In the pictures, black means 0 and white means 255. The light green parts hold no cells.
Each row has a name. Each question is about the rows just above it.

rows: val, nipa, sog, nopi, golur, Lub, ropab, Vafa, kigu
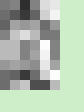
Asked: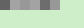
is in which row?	sog
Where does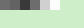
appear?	Vafa
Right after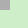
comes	[197]
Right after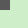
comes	[57]
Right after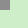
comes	[231]
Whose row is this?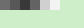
nipa

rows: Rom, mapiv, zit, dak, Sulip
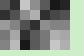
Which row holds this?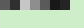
Rom
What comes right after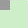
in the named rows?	[131]
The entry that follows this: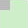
[24]

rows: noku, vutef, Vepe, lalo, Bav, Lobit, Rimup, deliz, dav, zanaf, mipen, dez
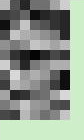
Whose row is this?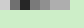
Rimup
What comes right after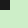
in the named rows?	[4]
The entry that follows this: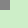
[196]

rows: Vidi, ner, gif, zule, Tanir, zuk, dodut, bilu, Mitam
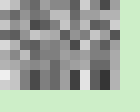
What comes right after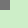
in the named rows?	[127]
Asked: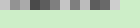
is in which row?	gif

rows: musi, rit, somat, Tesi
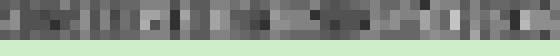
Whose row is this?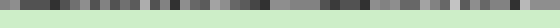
somat
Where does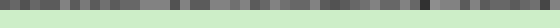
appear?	musi
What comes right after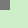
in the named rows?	[91]
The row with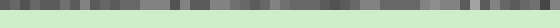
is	Tesi
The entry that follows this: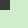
[82]
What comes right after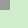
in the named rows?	[130]

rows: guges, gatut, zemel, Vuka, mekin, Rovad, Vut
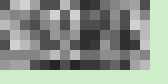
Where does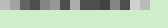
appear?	zemel
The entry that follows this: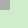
[78]
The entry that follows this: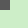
[111]
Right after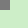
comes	[151]
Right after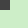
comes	[132]
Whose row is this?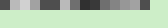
guges

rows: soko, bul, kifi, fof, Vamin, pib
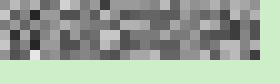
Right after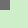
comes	[198]
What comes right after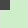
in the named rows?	[186]

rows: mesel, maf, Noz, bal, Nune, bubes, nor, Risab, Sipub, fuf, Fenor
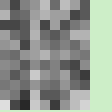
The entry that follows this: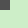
[119]
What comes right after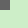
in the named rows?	[108]
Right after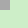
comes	[70]

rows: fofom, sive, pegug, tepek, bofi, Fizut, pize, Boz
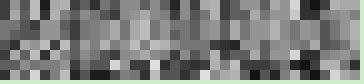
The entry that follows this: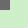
[61]
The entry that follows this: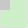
[49]
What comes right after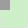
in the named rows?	[127]
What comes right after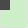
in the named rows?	[127]

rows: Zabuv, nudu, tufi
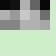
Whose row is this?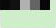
Zabuv
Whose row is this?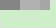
tufi
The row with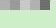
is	nudu
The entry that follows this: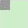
[200]
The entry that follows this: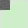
[8]
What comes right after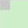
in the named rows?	[177]

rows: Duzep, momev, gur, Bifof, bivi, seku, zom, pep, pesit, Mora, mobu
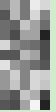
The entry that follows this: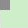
[120]
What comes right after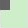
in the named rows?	[197]
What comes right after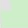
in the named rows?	[151]
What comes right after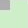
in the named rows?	[66]

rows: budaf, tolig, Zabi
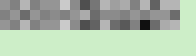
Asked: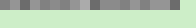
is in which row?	tolig
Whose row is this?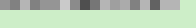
budaf
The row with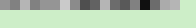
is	Zabi
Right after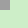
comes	[171]
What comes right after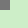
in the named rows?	[181]

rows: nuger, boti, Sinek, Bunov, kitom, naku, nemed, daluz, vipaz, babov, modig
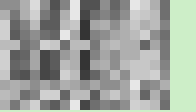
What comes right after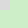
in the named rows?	[142]
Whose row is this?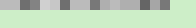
kitom
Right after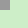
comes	[175]
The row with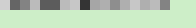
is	Sinek

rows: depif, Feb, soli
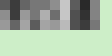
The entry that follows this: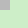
[80]
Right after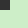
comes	[131]
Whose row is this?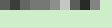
depif
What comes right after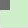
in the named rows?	[198]
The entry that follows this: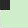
[131]
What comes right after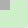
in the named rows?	[110]

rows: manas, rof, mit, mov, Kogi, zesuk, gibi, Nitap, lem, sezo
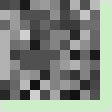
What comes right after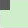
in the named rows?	[49]
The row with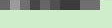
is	mit
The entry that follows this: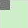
[26]
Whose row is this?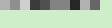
mov
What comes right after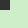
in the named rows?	[131]
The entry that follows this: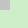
[102]
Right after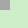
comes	[38]

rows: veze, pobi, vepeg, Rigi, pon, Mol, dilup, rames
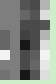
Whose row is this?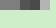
veze
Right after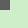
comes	[243]
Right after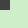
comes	[74]
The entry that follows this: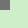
[126]

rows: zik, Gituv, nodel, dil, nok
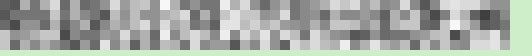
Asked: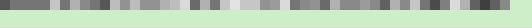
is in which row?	Gituv
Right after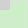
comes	[177]
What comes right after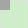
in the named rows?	[189]
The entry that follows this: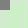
[218]

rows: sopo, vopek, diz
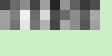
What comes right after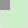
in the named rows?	[96]
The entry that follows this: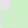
[116]
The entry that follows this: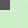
[159]
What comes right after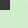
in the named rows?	[77]
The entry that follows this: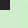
[149]
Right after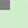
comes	[240]

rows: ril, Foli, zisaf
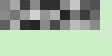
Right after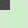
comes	[138]
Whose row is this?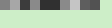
ril
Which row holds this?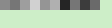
Foli
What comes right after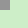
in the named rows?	[176]
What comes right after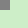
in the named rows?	[167]

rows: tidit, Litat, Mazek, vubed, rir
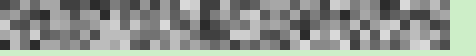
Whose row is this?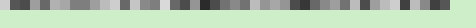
Mazek
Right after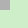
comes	[167]
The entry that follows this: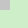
[137]
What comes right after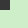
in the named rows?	[104]

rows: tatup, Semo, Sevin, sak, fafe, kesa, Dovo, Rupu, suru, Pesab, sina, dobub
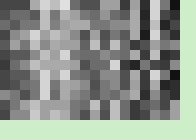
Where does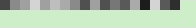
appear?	sak
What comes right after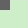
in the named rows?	[190]
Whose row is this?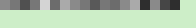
Pesab
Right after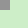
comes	[108]
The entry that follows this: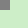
[160]
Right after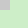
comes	[160]
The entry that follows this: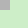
[160]

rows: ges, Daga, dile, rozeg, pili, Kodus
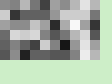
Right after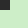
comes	[171]
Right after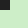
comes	[97]
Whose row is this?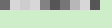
rozeg
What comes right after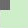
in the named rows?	[215]
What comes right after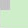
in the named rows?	[160]
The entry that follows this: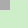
[248]
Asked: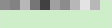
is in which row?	ges

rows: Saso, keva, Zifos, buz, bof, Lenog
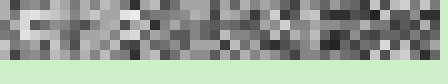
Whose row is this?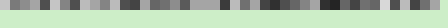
bof
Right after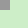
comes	[112]

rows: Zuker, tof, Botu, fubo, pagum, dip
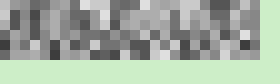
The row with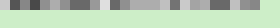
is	tof
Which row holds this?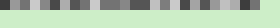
pagum
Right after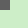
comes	[73]
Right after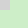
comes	[153]
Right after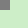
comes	[202]

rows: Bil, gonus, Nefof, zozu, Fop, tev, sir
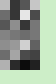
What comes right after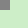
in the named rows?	[119]
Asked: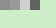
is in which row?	Fop
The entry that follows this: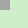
[75]

